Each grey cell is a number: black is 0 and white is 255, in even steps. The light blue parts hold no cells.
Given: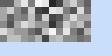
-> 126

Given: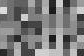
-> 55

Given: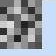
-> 78

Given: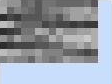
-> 130

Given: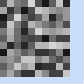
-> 198

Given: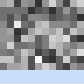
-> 125

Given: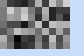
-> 136

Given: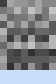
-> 149

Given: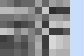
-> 174
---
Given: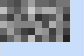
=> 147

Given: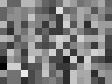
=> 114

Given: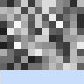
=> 126

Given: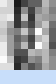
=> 41

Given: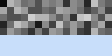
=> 123
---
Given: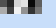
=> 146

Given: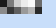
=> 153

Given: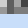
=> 94

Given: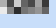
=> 132

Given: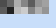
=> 133

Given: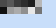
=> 143

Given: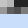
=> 94

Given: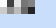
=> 187
